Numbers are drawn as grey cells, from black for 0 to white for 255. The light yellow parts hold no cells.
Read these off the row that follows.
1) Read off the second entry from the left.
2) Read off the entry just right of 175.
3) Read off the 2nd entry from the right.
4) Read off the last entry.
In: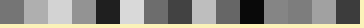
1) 175
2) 211
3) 161
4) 60

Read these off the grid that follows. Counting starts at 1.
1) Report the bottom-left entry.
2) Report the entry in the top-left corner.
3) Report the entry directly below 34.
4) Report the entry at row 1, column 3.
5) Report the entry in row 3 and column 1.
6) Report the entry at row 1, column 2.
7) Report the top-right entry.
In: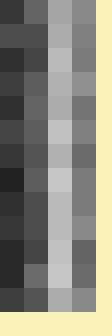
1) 62
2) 54
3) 47
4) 165
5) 47
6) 100
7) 136
